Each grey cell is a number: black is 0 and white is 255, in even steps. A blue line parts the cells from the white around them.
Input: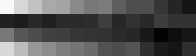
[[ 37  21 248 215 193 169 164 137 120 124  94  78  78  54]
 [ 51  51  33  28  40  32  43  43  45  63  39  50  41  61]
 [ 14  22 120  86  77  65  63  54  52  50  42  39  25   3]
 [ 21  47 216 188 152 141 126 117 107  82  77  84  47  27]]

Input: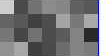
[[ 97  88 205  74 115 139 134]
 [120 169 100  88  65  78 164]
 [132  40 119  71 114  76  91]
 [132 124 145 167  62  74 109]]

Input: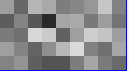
[[198 130 157 102 181 169 125 134 151]
 [157 116  93 132  87  42 166 170 121]
 [196 158 123 112 215 202  97 159 205]
 [112 166 159 132 100 143 184 218 130]
 [123 106 131 147  95  84  84 125 166]]

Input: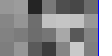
[[ 71 107 151 156  36 121  78]
 [193 152 134 149 110 193 197]
 [ 88 131 130 124 109 118 168]
 [201 127 126 150  90  60 133]]

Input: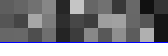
[[ 17  52  94 101 113 135  38 197 102 113  56 104]
 [ 86  21  85  69 167 124  46  71  61 158 161 103]
 [176  21 103 104  78 111  36  60 136  88 143  92]]

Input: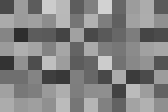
[[172  90  73 156  92 204 185  93 128 210 103 156]
 [173 144 171 155 160 141 184 117 177 126  96 161]
 [ 69  75 133  46  92  90  68 161  73  89 103 125]
 [161 167 155 175 165 130 166 100 170 125 119 139]
 [147  83  51 145  77 191 157  92 101 204 114 136]
 [ 75 156 111 111 132  63  56 127 103  72 171  59]
 [157  98 161 120 126 154 174 126 142 143  66 187]
 [177 143 172 153 159 144 187 118 181 129  98 163]]

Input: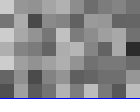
[[132 114 203 150 146 165 177 141 109 124]
 [100 101 117 172  73 138 132  97 154 151]
 [168 113 205 168 147 118 193 124 141 159]
 [169  43 175 132 123 100 173 182 133  99]
 [121 106 205 159 146 161 175 147 113 121]
 [111 150 101 144  75 131 148  95 101 111]
 [ 87 188  80 160  91 115 179 125 189 121]]
